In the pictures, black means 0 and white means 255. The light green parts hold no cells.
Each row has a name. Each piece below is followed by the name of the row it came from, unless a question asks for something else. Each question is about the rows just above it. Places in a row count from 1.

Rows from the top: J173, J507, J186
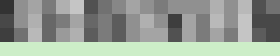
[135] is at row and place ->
J173, 9
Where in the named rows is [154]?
J186, 5

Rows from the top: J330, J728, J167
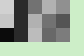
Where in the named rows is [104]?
J167, 4
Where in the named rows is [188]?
J167, 3
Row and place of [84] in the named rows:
J728, 5
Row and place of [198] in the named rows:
J728, 1
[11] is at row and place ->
J167, 1
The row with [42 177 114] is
J728
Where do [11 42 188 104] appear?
J167

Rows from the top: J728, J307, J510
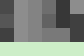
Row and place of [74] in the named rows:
J728, 1
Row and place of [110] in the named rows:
J728, 4

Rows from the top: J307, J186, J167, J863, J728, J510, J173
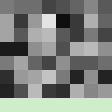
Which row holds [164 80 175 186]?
J863
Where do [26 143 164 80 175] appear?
J863

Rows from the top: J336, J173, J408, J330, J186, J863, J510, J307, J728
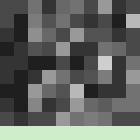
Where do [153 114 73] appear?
J863
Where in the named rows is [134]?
J307, 3
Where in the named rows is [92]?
J307, 8
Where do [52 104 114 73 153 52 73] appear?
J336

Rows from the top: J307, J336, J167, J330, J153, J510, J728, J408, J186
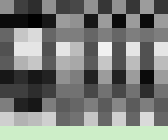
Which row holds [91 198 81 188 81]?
J153
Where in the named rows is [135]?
J408, 9
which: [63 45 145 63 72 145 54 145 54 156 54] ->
J307
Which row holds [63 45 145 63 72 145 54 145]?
J307
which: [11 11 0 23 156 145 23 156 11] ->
J336
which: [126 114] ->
J167

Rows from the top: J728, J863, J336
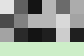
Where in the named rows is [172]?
J728, 6
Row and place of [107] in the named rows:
J728, 5
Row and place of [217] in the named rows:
J863, 5

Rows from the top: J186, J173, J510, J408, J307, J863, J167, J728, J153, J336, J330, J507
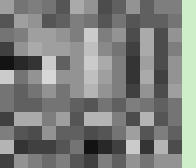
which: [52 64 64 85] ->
J330
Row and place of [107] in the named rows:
J507, 4
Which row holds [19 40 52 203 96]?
J307
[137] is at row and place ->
J408, 8
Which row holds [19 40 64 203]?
J330
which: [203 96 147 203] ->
J307

